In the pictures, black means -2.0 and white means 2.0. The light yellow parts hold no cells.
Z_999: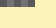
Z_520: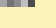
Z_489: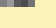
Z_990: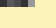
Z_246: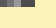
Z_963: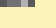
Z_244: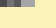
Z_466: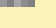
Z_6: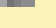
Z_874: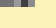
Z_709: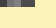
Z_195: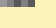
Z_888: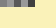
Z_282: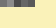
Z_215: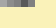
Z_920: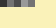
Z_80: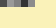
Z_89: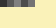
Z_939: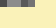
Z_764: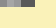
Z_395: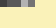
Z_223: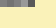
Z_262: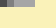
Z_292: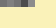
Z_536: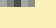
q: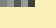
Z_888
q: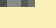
Z_939
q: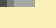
Z_262
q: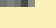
Z_292
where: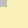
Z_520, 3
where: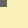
Z_282, 3

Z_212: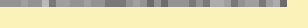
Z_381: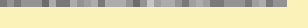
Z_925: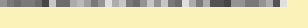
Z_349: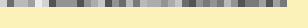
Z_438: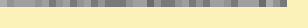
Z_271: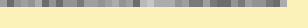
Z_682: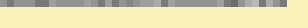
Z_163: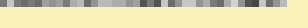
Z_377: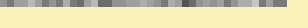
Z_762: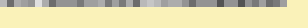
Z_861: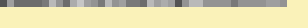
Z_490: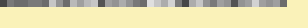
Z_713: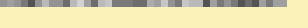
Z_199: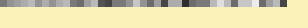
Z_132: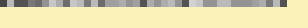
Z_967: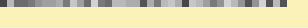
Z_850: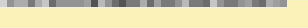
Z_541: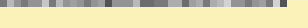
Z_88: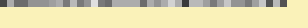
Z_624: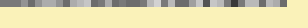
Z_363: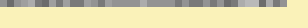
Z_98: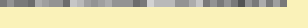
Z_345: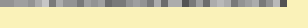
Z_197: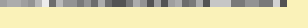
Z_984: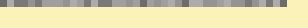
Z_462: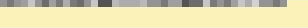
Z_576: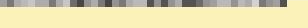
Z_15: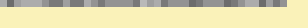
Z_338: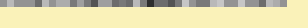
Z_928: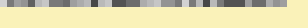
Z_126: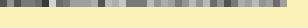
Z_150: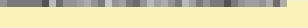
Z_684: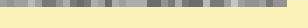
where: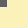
Z_928, 4
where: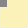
Z_682, 18

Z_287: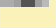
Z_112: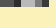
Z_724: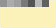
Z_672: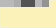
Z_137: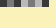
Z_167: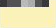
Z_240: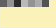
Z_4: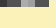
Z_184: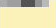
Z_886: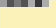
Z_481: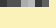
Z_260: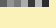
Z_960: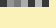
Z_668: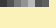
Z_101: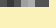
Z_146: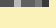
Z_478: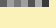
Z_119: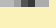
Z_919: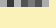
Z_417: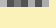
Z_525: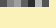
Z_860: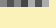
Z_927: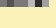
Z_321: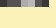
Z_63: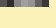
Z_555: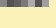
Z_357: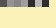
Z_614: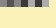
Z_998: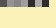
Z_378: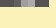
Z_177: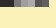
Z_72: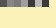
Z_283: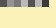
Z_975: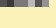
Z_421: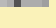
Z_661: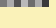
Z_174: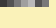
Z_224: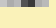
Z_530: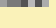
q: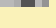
Z_672
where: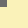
Z_661, 4
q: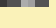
Z_4
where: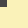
Z_860, 3

